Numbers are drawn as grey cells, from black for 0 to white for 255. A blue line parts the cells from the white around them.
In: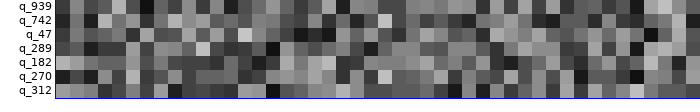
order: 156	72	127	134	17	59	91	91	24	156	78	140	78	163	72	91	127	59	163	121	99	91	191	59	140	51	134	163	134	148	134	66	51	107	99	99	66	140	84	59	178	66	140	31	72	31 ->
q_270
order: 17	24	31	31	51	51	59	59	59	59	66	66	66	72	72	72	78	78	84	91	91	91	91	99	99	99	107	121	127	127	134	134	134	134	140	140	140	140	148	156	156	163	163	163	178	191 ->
q_270
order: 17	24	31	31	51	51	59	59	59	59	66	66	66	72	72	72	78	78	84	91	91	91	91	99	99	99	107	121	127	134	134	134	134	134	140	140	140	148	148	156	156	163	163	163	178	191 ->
q_289
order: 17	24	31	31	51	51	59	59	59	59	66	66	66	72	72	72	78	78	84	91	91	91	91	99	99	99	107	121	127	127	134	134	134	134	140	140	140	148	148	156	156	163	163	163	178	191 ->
q_939
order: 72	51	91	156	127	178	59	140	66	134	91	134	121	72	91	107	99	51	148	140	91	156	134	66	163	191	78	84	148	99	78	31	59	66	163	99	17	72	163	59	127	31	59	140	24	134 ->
q_939
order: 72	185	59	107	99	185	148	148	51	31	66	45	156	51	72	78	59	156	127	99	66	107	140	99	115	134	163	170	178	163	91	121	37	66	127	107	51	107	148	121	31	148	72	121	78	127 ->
q_182

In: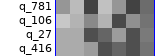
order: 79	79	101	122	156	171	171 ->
q_27
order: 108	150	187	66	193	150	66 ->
q_781
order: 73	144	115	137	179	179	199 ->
q_106

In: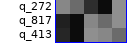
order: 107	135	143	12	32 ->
q_817
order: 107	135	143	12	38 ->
q_413
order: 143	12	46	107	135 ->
q_272
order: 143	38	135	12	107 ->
q_413
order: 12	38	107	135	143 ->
q_413

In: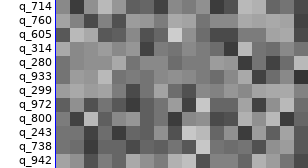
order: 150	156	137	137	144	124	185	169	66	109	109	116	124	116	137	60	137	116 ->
q_314
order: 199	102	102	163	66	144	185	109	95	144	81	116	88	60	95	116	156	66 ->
q_972
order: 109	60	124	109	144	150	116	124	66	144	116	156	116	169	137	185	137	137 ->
q_280
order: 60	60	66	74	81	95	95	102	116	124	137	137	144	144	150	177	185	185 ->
q_800
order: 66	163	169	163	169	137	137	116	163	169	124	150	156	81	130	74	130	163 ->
q_760
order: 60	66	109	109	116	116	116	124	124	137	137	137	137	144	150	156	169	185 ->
q_314

